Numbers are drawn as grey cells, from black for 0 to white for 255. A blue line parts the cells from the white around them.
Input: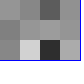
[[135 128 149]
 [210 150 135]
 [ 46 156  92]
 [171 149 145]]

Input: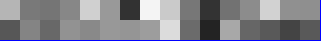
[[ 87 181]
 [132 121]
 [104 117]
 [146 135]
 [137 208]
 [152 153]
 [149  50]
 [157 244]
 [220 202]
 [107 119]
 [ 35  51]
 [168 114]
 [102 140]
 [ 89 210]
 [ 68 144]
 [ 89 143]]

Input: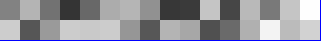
[[205 130]
 [ 86 180]
 [154 114]
 [204  52]
 [201 104]
 [204 172]
 [150 181]
 [ 87 145]
 [180  55]
 [167  58]
 [ 80 197]
 [106  70]
 [176 185]
 [243 121]
 [187 197]
 [210 254]]

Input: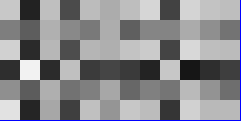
[[226 143  46 209 126 200]
 [ 37  92 242  42  93  34]
 [167 175  43 183 176 191]
 [ 63 114 192  77 137  75]
 [192 127  59 181 121 188]
 [149 167  69 175 173 172]
 [199 103  58 195  95 190]
 [188 128  35 203 133 214]
 [ 53 117 199  68 132  66]
 [209 186  22 216 171 212]
 [185 147  46 190 143 195]
 [185 110  62 187 115 190]]

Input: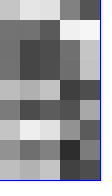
[[190 146 196 123 188 114 113 115 197]
 [178 111 238  76 176  70  70 114 229]
 [196 129 225  92 194  78  77  90 225]
 [ 65  45 146  81  63 110 112 240 129]
 [ 77 124  91 168  78 195 197 246  84]]

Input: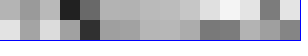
[[227 180]
 [164 154]
 [220 185]
 [161  33]
 [ 48 105]
 [159 179]
 [162 178]
 [182 186]
 [183 188]
 [172 198]
 [121 224]
 [124 244]
 [179 228]
 [159 124]
 [133 228]]

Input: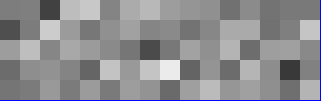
[[117 108 157  79 125]
 [123 142 190 124 127]
 [153 146 134 204  65]
 [123 132 168 155 189]
 [155 101 155 119 200]
 [122 195 138 144 132]
 [157 153 118 161 171]
 [147 196  75 133 184]
 [106 235 120 138 157]
 [159 100 162 115 149]
 [187 148 144 135 144]
 [150 108 180 170 113]
 [160 181 109 170 139]
 [143 141 158 113 115]
 [111  57 160 127 121]
 [180 129 137 197 121]]

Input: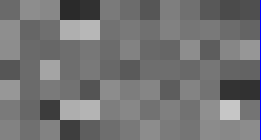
[[130 122 151  86 141 142 106]
 [112 103 107 107 106 102 141]
 [130  60 122 164 103 111 136]
 [ 62 174 114 110 110 175  42]
 [ 94 180  84 121 119 183  49]
 [110 126 140 104 108 114 122]
 [121 135 125  90 130 121 108]
 [140 114 133 110 105 112  86]
 [123 127  93 110 102 129 126]
 [117 114 131 105 141 118 112]
 [139 143 115 118  93 121  88]
 [136 198  51 100 134 108  75]
 [140 116  49  99 150 100  79]]
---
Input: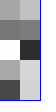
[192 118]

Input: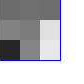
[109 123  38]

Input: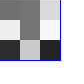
[218 116  44]

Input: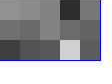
[119 107  88]

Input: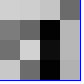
[107   2 210 200]

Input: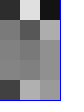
[ 19  87 129]

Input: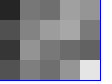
[149 167 120 126]

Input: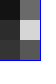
[106  44]
